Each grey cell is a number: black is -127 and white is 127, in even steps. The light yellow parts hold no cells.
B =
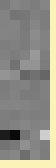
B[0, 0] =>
-4
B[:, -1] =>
[5, -2, -2, 2, 3, -1, -3, -25, 0, 0, -1, -1, 4, 78, -1, -2]
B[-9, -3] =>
-24
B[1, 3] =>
0
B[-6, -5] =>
4
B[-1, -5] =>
2
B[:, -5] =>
[-4, 3, 3, 4, -1, 1, 7, 20, -3, -1, 4, -1, -2, -100, -12, 2]
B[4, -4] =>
0
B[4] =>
[-1, 0, -3, 8, 3]
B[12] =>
[-2, 1, 6, 2, 4]
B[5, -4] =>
-2
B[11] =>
[-1, -3, 0, -1, -1]
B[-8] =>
[-3, 1, 2, -5, 0]
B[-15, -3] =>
-8
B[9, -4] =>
2
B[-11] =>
[1, -2, 2, 25, -1]

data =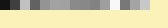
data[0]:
-108
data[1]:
-64
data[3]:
-29

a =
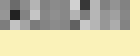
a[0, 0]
17
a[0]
[17, -20, 13, 52, 2, 11, 7, 81, -72, 55, 1, 19, 2]
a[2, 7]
-30
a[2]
[-2, 66, 36, -4, 4, 11, 6, -30, 71, 53, 23, 44, 3]
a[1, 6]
8
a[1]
[22, -93, 3, 69, 7, 15, 8, 51, -3, 54, 22, 32, 7]
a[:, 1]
[-20, -93, 66]
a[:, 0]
[17, 22, -2]

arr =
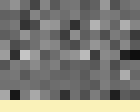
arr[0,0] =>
-3
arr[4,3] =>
-15
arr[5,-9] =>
-18
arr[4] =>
[10, -50, -33, -15, 14, 6, -35, -51, -12, 21, 2, -43, 8, -36]
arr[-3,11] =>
-32
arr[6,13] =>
-11
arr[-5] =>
[29, -80, 69, 26, -39, -18, 9, 19, 58, -67, 10, 0, -95, -113]
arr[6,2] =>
-11
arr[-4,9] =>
-38
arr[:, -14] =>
[-3, -30, -18, -33, 10, 29, -42, -11, -14, 39]
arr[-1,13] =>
-48
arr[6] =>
[-42, -3, -11, 10, -14, -1, -39, -27, -30, -38, -2, -50, -16, -11]
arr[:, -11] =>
[-58, 4, -53, -14, -15, 26, 10, -15, -16, 40]
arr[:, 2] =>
[-17, -57, -76, 19, -33, 69, -11, -37, -10, -3]
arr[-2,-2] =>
-19
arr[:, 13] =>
[-8, -22, 5, -69, -36, -113, -11, -23, -6, -48]
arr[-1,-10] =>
0
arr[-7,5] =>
-29
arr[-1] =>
[39, -104, -3, 40, 0, -24, -78, -15, -47, -3, -35, -96, -35, -48]
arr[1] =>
[-30, -27, -57, 4, -24, -8, -17, -2, -30, -22, -3, -7, -27, -22]
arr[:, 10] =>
[24, -3, 7, -48, 2, 10, -2, -6, -2, -35]

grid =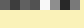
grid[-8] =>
-33
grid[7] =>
-6
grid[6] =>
-87

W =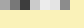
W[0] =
38
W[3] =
75
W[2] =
-66

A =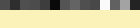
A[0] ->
-51
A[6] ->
-43
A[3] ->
-51
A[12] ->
35
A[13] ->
-92

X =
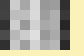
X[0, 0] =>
-63
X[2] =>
[-78, 78, 25, 81, 41, 47, -89]
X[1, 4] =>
30
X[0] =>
[-63, 77, 39, 88, 24, 29, -80]
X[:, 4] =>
[24, 30, 41, 25, 45]
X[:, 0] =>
[-63, -61, -78, -52, -79]
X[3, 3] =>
95
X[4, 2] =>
31
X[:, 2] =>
[39, 62, 25, 76, 31]

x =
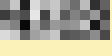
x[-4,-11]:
8
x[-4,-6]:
71
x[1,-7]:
-62
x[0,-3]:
60
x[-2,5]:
25
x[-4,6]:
20
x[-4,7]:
-17
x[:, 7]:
[-17, 2, 21, -36]
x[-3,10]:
-68
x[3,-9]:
-25
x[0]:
[8, 70, -96, 90, 52, 71, 20, -17, 60, -79, -29]
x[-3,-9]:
-50
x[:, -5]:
[20, -39, 14, -43]
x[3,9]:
12

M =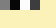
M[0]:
-1
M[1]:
-120

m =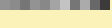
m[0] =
19
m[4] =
8
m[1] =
11
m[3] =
19
